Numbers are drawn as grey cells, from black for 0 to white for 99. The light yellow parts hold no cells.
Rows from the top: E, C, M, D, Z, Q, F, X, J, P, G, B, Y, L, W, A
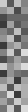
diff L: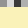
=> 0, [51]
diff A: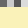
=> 0, [45]
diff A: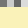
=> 2, [34]

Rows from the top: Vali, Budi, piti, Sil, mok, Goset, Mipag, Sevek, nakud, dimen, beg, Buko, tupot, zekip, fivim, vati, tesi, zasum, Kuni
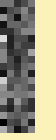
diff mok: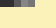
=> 4, [52]
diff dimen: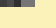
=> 3, [40]
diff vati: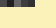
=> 0, [24]

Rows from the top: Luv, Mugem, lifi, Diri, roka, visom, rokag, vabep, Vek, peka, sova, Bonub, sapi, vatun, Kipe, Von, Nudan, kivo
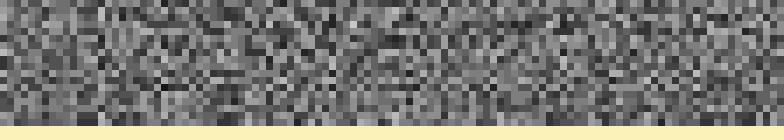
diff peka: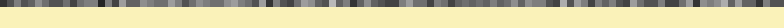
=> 5, [49]
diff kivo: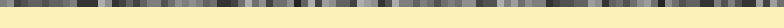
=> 91, [49]
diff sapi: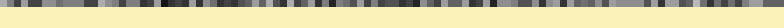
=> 64, [32]
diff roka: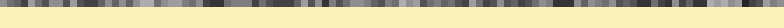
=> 74, [20]

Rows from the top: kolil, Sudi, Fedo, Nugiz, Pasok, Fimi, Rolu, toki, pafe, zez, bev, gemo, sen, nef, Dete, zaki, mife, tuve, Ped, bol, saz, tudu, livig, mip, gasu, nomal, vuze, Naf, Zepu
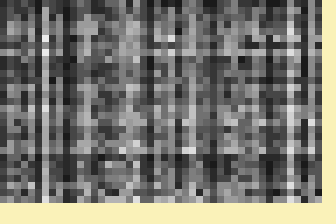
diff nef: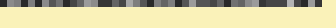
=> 7, [27]
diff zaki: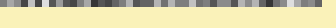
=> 25, [44]
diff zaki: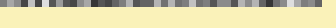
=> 11, [49]

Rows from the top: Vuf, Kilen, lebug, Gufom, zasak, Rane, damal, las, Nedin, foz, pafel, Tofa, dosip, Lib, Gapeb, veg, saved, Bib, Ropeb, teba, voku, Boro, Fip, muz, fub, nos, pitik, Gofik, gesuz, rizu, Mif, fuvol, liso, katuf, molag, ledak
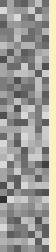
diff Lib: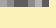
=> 2, [31]
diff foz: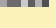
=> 4, [42]

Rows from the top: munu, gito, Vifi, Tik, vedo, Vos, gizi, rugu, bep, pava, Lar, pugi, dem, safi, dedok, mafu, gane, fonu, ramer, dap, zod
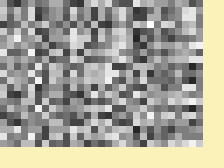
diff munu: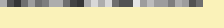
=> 20, [67]
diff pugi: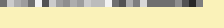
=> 24, [38]
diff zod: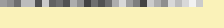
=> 11, [61]
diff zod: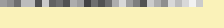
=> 20, [26]

